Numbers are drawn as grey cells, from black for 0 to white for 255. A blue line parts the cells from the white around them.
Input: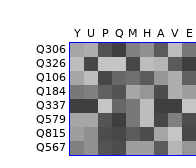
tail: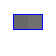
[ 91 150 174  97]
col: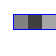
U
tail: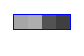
[128 144  91 189 120]
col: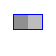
H
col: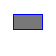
M
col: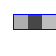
U
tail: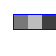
[ 63 197]

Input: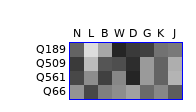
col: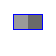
G
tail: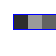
[174]
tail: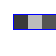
[ 78  45 154  99 174]
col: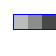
L
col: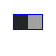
D
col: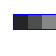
W

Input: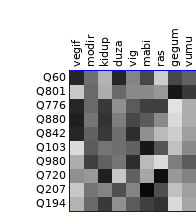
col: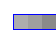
vumu
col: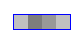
gegum
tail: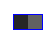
[ 57 111  45 144 186 205 159]

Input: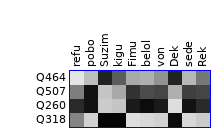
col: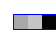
kigu
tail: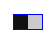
[197  26  12  26 222  18  42]
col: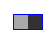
Fimu
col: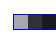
Fimu

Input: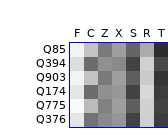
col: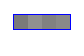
Z
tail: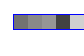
[60]
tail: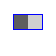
[66]

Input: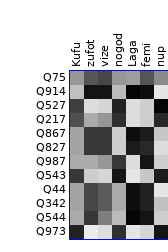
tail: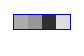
[206  40]
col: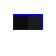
Laga

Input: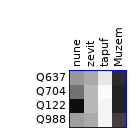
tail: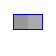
[232  43]
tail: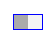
[64]
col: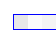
tapuf

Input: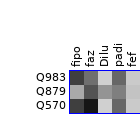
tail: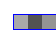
[127 195]
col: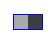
fipo

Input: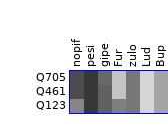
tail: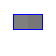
[214 164]
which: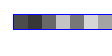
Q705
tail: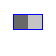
[119 214 164]
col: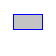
Fur
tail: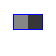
[ 96 127 119 214 164]
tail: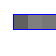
[214 164]
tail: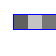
[214 164]

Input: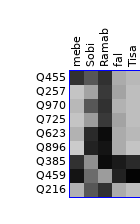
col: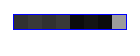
Ramab
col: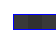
Ramab
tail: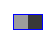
[163 190]
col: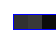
Ramab
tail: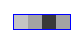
[190]

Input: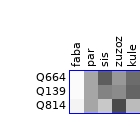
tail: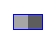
[152 108]
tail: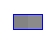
[100]
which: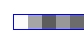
Q664

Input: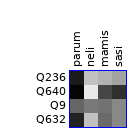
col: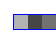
mamis
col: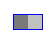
neli
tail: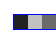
[136]
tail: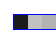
[163]
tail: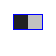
[107 136]
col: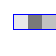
neli

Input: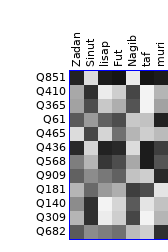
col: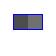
Fut
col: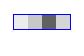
lisap
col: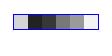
lisap
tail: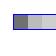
[48]
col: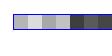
Nagib

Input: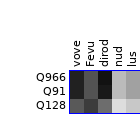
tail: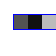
[161]
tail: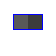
[109 221 200]
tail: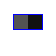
[187 161]
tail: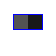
[187 161]

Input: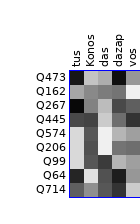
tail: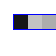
[ 15 151]
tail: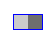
[51]
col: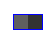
vos
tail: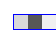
[181 159]
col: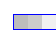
das

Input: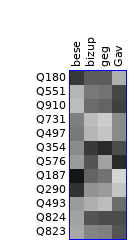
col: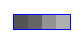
bizup
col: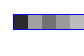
geg
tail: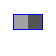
[76 76]
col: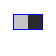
geg
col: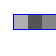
bizup
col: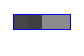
Gav

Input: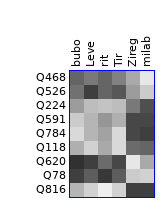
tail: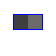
[ 71 231 169]
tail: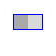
[107 101]
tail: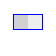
[209  63  63]
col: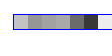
rit

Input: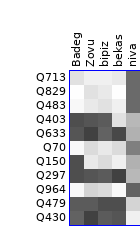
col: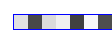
bekas
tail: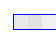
[106]
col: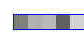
niva

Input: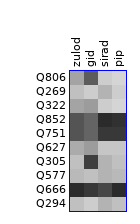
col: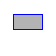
sirad
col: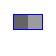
gid

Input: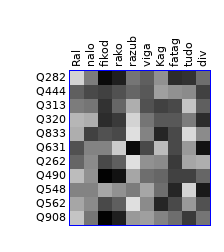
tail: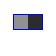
[ 50 110]
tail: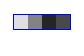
[217 139]
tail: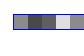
[ 37  73 153  81]

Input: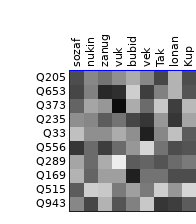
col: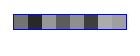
zanug
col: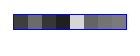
vek
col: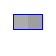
zanug
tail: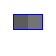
[ 70  54 151  54 165]
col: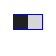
vek
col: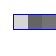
vek

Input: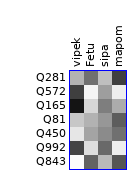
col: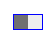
mapom
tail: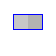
[151  93]

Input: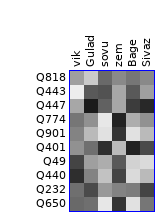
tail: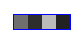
[74]
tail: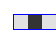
[186]
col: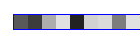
Bage
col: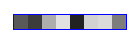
Bage
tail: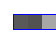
[ 89 159]
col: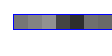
vik

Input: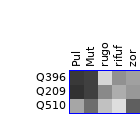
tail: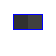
[137 173 152]
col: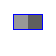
zor

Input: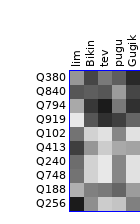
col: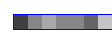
pugu
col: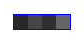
Gugik
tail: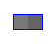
[156]
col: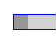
Bikin
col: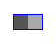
lim
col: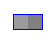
Gugik
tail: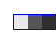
[ 63 101]

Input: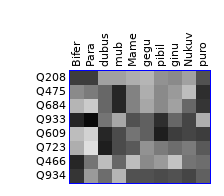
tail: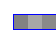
[161 103  53]
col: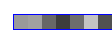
ginu
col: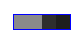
pibil
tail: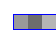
[81 81 75 81 69 96]
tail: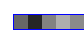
[154 189  46]
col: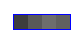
puro
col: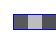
Mame

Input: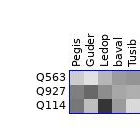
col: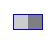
Pegis
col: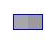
baval

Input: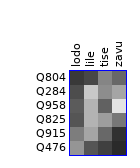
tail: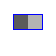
[ 97 227]
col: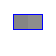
tise
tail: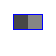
[104]

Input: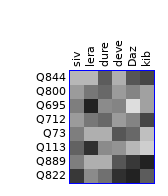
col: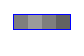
siv
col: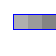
deve
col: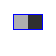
lera
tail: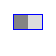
[161]

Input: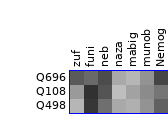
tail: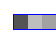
[139 117]
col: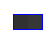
funi
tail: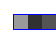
[190 162 139 117]
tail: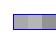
[69]

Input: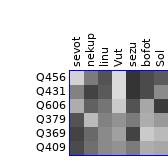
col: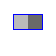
nekup
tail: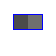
[138 146 123 173 167]
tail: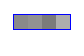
[167]
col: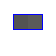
linu
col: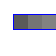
linu
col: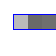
nekup
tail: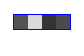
[90]

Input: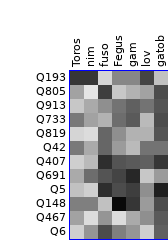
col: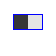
nim
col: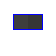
gam
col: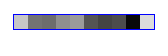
Fegus
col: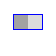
nim

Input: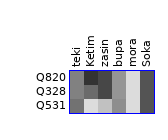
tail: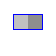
[220  84]
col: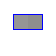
bupa
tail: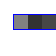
[149 220  84]
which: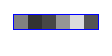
Q820
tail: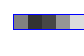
[84]

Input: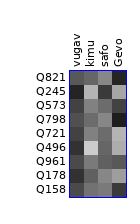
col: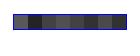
vugav
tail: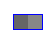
[36]
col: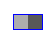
Gevo

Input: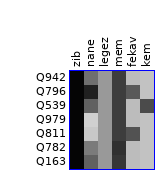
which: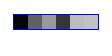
Q163
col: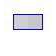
nane
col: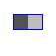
fekav
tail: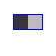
[194]
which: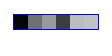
Q942
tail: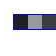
[ 89 194]

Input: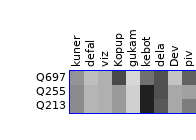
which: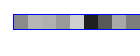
Q213
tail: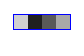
[125]
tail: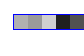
[168 161]
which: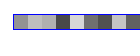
Q697
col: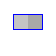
Dev

